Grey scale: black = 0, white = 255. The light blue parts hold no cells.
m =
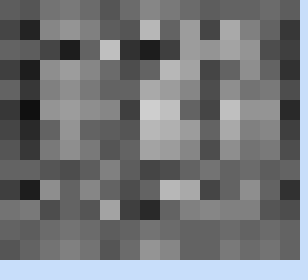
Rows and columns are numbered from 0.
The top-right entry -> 93
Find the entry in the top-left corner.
93
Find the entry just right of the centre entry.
176
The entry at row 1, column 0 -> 69
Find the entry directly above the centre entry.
206
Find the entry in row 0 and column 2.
115
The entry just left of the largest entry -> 63
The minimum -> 16
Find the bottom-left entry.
85
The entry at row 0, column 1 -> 85
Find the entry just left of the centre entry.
85
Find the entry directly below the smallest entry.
41
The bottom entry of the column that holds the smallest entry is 99
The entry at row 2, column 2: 69
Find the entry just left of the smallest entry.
55
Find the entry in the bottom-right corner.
99
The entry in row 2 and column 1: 93
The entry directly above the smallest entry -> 55
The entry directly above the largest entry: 169
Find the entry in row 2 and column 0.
99

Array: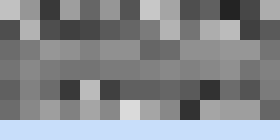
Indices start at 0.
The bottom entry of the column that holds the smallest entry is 158
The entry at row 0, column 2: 57
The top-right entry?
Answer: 173
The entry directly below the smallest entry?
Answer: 187
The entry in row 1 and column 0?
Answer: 78
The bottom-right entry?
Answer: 102
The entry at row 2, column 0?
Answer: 108
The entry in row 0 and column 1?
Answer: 150
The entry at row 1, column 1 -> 179
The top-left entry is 193
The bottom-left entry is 108
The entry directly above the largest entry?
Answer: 96
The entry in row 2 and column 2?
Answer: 150
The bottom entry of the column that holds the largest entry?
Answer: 218
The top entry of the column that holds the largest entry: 84
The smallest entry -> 35

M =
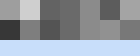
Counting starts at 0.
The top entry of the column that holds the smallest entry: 158
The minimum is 55
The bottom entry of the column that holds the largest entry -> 126
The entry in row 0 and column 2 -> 99

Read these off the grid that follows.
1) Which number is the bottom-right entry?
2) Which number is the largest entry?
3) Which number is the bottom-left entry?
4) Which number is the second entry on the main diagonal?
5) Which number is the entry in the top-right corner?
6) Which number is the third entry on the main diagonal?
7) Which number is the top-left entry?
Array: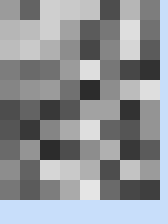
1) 63
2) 229
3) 119
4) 188
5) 125
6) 176
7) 155

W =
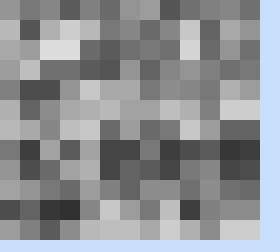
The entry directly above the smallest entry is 106
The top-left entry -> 148
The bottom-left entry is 156
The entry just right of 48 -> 134
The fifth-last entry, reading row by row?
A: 205
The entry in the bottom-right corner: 205
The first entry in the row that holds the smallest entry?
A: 77
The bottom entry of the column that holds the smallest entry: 140
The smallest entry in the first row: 85
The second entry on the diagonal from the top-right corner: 168
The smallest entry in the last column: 62
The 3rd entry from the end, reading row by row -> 140
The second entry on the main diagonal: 85
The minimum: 48
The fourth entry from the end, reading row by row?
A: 176
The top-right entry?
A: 112
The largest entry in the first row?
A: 156
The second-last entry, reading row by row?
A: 205

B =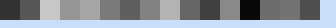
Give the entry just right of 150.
166
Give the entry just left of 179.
130

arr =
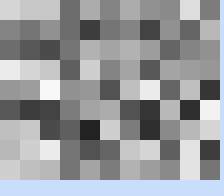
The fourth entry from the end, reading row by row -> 157
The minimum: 34
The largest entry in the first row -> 221
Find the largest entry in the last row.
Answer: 227
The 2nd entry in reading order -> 199
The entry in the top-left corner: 213
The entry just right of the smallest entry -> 207
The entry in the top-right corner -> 124
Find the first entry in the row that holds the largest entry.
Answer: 151
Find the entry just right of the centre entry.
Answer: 191
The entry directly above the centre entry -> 132
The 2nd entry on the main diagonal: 117
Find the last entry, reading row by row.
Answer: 117
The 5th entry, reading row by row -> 172
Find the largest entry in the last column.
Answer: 242
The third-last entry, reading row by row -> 138
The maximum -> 248
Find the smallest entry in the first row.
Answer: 109
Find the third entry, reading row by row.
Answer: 199
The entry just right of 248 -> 145
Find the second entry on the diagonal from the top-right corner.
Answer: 101
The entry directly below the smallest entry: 82
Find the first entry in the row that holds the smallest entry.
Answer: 191
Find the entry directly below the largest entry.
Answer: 67
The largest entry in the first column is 235
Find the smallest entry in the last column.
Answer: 54
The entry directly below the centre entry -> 172

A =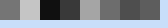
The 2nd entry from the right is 78
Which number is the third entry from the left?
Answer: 16
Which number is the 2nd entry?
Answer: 197
